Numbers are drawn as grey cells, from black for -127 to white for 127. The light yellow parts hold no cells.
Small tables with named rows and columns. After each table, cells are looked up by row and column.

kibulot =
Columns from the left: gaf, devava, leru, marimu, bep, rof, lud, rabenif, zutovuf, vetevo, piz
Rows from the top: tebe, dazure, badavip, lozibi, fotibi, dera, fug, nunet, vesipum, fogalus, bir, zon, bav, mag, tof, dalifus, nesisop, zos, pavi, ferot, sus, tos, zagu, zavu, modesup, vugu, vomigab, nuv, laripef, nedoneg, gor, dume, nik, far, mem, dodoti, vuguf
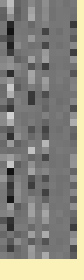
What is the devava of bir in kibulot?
-82
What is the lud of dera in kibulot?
-6
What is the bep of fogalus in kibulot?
-43
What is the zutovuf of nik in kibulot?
-8
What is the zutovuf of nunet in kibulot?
-6
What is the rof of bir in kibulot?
-3
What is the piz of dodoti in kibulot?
-52
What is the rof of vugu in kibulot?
-15
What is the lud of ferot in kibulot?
-44
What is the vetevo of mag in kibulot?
-11
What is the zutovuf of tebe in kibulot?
-6
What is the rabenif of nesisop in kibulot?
-11
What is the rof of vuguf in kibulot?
-2

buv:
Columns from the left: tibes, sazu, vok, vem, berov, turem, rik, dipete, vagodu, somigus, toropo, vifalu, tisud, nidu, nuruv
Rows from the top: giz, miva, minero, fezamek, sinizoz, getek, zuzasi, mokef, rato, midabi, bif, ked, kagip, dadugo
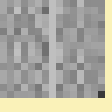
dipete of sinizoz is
63
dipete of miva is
63
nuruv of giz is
13
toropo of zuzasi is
24
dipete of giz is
63
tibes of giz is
40
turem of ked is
48
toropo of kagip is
41
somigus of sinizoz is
33
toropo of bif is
4
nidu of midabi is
20
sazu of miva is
9
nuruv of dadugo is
-70

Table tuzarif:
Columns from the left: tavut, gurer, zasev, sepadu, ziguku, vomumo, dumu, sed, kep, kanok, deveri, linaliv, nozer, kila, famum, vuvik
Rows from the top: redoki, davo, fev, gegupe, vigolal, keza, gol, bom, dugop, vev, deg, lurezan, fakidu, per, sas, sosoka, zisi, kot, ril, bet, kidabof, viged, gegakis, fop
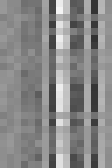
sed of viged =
-17
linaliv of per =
-39
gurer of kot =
4
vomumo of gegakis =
-28
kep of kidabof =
73
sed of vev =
-27
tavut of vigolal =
16
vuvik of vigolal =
20
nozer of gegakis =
41
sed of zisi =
-25
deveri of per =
-35
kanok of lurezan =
51
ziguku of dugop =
-2

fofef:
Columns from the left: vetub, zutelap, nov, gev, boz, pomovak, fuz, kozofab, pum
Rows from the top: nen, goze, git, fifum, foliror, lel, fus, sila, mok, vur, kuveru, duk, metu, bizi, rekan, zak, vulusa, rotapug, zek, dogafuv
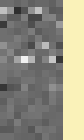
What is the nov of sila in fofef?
-28
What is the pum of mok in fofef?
-71
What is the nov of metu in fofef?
-37
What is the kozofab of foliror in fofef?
-22
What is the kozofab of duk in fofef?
-8
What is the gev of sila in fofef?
-17
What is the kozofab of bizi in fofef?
-6
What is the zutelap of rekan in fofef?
-11
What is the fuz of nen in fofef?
-23
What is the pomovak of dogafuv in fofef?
-35
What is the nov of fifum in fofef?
-19

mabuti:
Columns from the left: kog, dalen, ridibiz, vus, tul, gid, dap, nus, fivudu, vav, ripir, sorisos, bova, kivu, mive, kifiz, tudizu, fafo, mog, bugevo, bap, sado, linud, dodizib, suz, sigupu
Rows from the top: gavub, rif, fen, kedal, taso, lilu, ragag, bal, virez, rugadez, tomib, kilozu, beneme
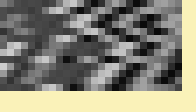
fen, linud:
-88
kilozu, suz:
-86
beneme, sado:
15
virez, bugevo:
33
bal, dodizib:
32
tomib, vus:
-48
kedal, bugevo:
-76
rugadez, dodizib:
-11
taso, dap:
-60
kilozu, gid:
-26
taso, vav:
-67
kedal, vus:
-51
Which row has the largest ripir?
gavub

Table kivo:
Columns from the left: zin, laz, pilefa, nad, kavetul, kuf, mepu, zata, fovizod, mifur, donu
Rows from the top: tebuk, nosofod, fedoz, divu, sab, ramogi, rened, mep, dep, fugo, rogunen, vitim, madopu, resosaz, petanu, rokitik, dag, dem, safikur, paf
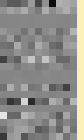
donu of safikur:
-12
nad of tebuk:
-19
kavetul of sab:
16
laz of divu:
6
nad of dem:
21
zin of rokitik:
9
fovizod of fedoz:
6
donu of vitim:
7
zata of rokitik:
7
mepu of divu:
7
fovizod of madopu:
-18
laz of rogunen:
6
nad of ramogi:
7
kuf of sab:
-18
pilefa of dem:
26
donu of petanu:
52
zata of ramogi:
3
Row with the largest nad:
petanu

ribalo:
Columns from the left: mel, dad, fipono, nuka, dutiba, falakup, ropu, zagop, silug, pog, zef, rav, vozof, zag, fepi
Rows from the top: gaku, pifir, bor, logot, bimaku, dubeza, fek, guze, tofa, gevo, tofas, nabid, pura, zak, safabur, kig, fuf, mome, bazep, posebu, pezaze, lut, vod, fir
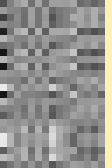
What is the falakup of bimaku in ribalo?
49
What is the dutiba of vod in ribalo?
-3
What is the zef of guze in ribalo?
68
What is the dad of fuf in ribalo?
-11
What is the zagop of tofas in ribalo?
38
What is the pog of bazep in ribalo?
31
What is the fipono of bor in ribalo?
11
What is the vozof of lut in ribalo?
-8
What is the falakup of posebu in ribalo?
34
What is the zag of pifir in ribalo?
45
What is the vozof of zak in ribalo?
-7
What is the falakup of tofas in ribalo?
24
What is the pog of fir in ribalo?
6

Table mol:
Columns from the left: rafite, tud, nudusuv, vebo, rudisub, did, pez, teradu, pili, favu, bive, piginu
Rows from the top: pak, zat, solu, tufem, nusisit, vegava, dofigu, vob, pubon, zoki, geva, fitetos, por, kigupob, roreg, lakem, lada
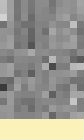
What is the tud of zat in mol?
31
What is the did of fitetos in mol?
12
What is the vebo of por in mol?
-2
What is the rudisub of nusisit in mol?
-26
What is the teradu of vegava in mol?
21
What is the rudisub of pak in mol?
-7
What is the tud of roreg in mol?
26
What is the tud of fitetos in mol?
-21
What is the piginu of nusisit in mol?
-13
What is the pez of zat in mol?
6
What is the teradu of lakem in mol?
26

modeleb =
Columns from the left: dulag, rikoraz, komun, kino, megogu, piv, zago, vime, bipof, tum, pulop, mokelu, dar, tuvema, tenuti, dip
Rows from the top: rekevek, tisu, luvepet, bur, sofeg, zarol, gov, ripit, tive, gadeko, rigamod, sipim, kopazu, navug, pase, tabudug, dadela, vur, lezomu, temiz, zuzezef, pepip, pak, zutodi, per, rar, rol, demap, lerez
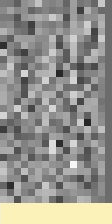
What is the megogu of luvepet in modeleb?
32
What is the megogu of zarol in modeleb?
29
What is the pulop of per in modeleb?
48
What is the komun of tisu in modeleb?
8
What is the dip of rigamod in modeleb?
-19
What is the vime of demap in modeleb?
52
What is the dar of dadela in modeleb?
-31
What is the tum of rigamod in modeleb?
-16
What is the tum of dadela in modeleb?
38
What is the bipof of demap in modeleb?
14
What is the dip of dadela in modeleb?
-19
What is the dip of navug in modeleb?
-19
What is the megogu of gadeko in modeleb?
16
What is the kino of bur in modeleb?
-19
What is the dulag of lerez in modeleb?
55
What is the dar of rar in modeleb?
14
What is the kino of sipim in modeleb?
-60
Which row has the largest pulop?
zutodi

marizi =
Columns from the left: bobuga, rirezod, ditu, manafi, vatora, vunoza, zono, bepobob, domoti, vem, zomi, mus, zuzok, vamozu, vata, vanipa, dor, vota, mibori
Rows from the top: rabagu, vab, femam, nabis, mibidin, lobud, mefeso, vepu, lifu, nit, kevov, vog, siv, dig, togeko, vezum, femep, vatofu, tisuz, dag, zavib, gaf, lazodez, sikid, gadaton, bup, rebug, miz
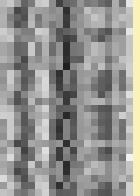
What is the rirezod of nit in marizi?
11
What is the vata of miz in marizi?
-40
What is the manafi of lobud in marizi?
13
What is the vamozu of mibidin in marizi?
7
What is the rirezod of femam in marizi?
-1
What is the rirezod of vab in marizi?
22
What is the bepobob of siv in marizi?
7
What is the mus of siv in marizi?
12
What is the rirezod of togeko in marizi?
11
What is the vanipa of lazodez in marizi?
-27
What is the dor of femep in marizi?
28
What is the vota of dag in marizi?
-13

